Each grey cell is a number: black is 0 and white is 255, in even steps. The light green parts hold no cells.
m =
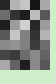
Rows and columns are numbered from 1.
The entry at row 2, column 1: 109
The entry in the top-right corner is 168
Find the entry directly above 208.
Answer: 30
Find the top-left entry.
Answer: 39
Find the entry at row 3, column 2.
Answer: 156
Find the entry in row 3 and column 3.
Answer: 208
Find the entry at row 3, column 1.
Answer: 30
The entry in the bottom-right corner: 88
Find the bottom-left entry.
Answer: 168
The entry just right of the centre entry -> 50

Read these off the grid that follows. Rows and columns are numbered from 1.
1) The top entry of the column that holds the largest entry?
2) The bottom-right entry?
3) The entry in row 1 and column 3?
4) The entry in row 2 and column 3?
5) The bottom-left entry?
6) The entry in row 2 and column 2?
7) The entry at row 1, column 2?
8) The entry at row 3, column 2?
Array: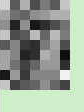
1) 197
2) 66
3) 175
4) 101
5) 197
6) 113
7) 89
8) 35

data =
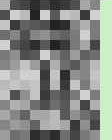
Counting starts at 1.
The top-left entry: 176
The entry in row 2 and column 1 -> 79
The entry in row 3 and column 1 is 196
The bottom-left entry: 156
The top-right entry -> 133
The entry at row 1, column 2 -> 79
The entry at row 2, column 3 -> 186
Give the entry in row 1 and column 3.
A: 68
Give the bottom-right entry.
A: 144

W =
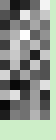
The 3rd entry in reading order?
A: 38
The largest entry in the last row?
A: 179
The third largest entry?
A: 233
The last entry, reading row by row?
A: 113
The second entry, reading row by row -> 19
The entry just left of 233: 48
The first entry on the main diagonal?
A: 134
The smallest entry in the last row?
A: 29
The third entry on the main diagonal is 103
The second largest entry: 243
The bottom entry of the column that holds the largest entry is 113
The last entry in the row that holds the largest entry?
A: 146
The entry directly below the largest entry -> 125
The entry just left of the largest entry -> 179
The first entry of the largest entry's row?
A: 134

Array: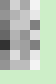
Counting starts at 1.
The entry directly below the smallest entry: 136
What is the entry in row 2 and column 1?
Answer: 148
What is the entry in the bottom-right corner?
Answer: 243
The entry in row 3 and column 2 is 199
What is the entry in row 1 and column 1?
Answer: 136
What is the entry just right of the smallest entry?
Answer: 169
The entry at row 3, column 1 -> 115
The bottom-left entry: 148

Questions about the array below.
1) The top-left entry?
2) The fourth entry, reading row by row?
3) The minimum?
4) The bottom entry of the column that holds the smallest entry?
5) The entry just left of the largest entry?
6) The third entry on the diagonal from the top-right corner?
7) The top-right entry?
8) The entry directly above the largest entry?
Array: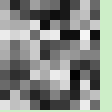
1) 150
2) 160
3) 3
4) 130
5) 14
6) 181
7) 106
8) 139
